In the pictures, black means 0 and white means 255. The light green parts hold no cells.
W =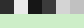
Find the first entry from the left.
45
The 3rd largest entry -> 193
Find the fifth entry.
212

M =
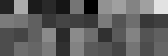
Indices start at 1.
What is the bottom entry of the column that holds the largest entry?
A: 102
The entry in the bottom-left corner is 77
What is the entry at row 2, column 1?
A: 123
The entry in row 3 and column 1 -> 77
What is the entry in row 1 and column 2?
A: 172
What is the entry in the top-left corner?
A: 35
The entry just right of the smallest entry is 146
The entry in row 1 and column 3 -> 27
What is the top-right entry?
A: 226
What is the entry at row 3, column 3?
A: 96

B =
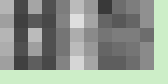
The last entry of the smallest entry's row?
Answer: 144
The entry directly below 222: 173
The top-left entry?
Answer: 181
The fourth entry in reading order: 80
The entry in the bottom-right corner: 138
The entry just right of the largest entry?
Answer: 165
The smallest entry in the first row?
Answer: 57
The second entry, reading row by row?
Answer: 72
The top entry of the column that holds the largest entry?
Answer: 187
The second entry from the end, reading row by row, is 109

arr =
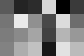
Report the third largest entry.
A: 220
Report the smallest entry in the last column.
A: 58
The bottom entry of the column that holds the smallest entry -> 226
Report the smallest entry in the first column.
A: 90
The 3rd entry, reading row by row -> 44
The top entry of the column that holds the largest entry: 36
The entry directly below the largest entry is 138

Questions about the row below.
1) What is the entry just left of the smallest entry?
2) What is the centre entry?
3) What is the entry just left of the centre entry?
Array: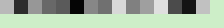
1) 90
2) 112
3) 135

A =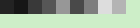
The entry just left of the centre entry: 86
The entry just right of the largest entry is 180

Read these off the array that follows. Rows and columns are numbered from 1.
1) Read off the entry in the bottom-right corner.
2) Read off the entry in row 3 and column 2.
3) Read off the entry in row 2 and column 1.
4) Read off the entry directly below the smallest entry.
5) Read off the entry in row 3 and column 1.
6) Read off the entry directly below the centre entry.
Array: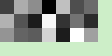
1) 160
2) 100
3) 178
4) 247
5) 148
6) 212
